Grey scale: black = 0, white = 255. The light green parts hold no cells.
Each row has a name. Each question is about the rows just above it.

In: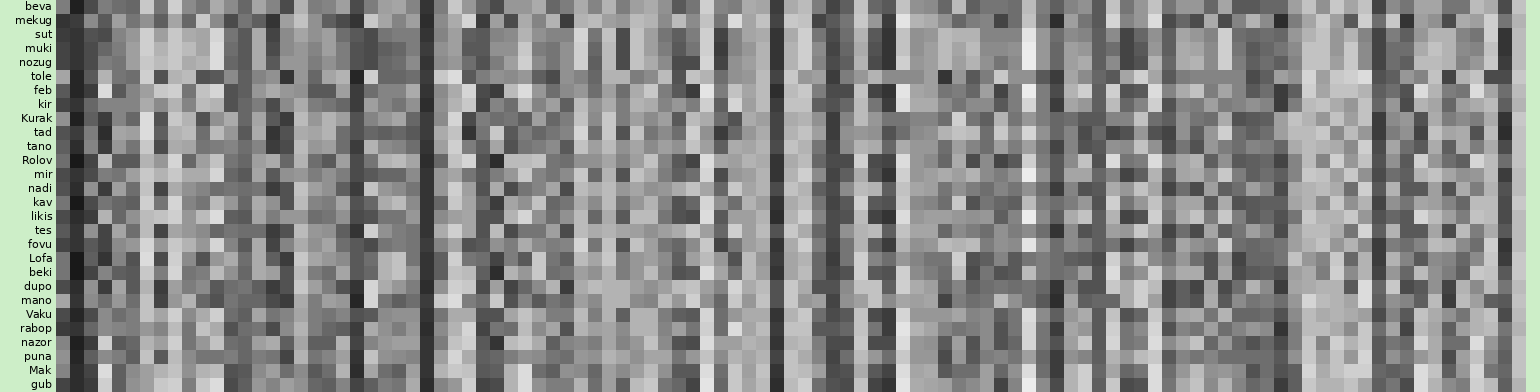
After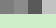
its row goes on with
[159 187 145 165 139 159 145 194 159 95 171 165 179 75 194 179 117 68 139 179 171 103 171 151 151 110 159 132 110 159 125 159 117 68 132 82 89 145 139 194 145 75 117 82 151 125 110 132 125 103 171 187 179 171 139 207 75 165 110 89 171 95 171 125 171 75 194]
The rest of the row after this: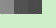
[220 159 159 179 171 52 179 187 125 75 75 200 75 75 220 151 145 89 159 82 139 82 103 213 117 82 159 200 89 213 117 125 220 139 165 194 103 151 103 82 103 75 125 200 132 207 179 200 89 117 103 213 171 110 110 220 151 103 194]
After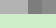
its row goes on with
[187 82 194 179 110 145 151 187 68 200 151 159 60 125 151 179 139 139 139 159 52 151 89 125 200 145 145 89 60 165 139 103 89 165 207 165 89 125 132 132 132 132 75 95 159 145 213 159 200 207 220 82 95 151 132 194 68 179 194 75 75 200]

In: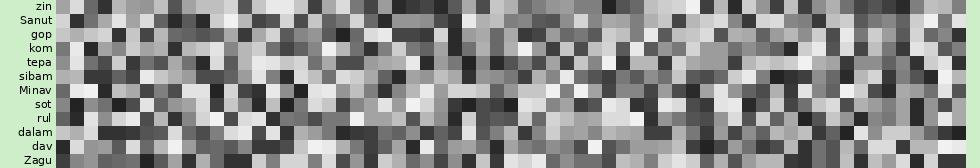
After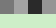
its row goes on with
[233 169]
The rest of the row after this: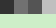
[50 191 156 219 42 212 57 57]
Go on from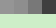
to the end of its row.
[176 134 233 113 84 63 120 90 142 113 198 90 76 105 205 233 127 35 50 63 142 105 42 183 212 57 127 84 42 241 183]
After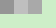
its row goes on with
[50 149 142 120 63 176 134 233 113 84 63 120 90 142 113 198 90 76 105 205 233 127 35 50 63 142 105 42 183 212 57 127 84 42 241 183]
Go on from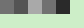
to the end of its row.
[219 90 183 233 227 198 212 113 169 76 76 156 169 176 233 42 156 120 35 134 42 84 127 76 163 63 198 134 241 50 183 183 57 212 169 156 156 63 183 205 191 205 241 176 163 57 142 142 98 134 50 205 227 50]
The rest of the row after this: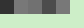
[120 241 163 163 191 84 183 142 42 205 76 90 84 205 105 212 191 163 169 219 219 241 50 149 120 84 76 149 219 84 205 98 169 35 84 198 149 42 134 120 163 42 149 233 169]

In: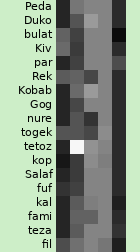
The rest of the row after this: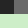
[154 132 43]
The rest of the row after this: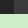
[132 132 43]
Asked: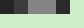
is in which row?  Salaf
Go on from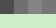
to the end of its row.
[31]
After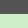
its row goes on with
[71 140 43]

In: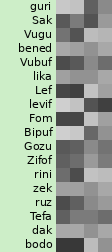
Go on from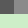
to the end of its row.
[109]
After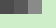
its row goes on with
[109]
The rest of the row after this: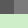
[83 154]
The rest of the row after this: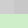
[103 146]
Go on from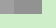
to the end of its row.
[168]
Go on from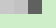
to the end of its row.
[138]
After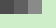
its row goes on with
[154]

